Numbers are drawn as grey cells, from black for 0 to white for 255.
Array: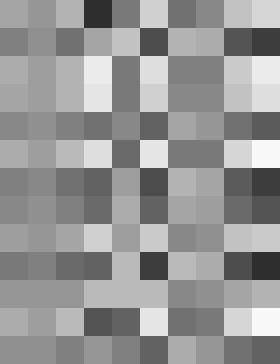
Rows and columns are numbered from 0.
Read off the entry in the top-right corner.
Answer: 214
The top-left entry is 165
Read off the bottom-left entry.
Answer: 144
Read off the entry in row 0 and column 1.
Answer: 150
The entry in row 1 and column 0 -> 128
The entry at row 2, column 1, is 158
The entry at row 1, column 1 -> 144
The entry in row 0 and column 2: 179
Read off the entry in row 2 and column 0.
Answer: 172
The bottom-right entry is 98
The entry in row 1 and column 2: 113
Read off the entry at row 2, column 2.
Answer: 179

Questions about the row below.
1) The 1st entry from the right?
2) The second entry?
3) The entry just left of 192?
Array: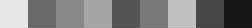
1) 22
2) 105
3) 120

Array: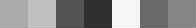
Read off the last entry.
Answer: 134
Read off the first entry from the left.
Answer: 170
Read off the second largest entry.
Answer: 192

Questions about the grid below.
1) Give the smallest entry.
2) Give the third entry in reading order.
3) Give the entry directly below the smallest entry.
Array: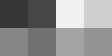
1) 54
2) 240
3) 134

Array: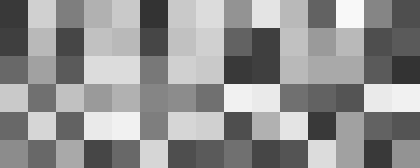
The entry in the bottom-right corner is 147
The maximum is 248
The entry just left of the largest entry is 98
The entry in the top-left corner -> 57
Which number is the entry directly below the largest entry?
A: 185
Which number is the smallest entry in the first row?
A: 51
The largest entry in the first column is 201
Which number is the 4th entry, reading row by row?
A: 177
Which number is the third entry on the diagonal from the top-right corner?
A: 169
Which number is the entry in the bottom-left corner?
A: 140
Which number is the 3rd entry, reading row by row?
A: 126
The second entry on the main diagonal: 185
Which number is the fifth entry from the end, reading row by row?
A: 84
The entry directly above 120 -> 70
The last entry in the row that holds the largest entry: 78
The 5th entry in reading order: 201
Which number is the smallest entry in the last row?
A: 57
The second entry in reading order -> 208
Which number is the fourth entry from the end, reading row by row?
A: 220

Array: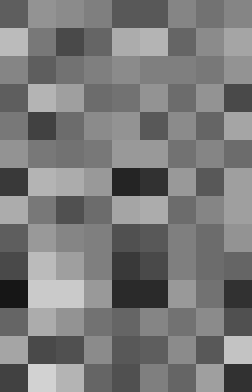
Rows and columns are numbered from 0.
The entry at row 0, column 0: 94
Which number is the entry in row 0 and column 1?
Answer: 147
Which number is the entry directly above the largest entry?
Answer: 73
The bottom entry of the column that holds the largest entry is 210
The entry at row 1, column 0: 187
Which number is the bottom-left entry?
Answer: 65
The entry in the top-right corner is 133
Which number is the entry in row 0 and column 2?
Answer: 139
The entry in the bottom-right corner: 49
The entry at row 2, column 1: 94
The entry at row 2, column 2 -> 114
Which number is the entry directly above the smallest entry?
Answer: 73
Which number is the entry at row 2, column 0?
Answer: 133
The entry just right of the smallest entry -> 202
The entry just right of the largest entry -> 180
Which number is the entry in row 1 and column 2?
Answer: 73

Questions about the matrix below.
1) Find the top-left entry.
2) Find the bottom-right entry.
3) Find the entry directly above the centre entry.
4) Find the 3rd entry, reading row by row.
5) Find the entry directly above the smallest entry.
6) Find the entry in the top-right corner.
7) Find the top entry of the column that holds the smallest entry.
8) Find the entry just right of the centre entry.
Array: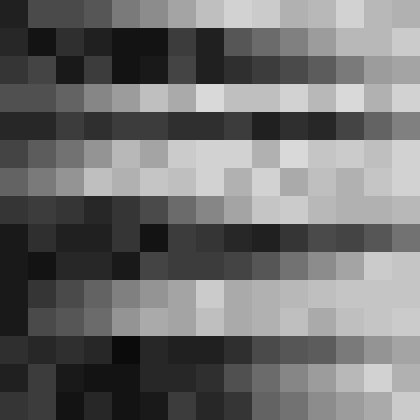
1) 32
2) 203
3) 210
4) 74
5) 148
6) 177
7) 122
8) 164

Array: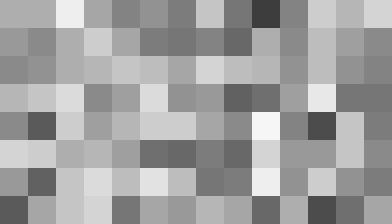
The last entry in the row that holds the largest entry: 124
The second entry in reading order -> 174
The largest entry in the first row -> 238
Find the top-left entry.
174
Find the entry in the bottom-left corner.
90
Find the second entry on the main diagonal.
138
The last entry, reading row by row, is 166
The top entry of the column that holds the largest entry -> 61
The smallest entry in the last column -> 118
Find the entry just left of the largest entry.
138
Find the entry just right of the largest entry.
131
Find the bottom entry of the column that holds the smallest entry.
104
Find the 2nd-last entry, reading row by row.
111
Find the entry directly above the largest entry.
111
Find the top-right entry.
212
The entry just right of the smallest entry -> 131
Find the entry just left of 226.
189
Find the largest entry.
246
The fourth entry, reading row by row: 166

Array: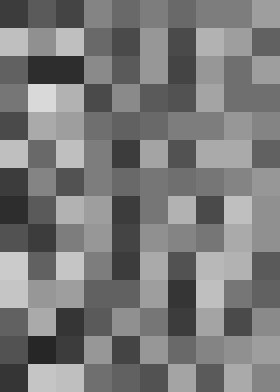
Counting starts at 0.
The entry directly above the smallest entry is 170
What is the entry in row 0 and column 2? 68
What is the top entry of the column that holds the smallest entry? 90
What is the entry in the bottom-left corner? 53
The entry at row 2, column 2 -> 45
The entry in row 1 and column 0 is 191
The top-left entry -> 60
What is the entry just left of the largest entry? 118
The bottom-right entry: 132
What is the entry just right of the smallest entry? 60
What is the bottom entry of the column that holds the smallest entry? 197
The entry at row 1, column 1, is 144
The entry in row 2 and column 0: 97
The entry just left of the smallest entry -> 82
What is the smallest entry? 38
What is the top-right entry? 158

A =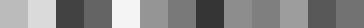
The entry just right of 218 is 66
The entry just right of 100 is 244

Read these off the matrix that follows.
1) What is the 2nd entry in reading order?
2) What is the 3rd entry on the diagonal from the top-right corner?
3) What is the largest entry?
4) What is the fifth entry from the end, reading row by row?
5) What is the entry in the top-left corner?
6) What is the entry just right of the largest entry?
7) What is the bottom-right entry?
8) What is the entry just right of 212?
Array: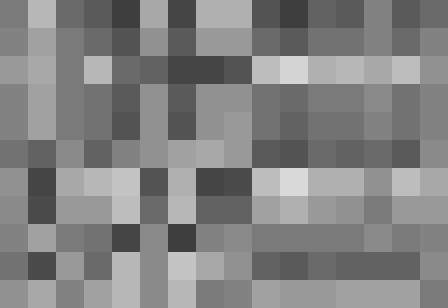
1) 183
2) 168
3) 218
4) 153
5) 122
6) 176
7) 122
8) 176
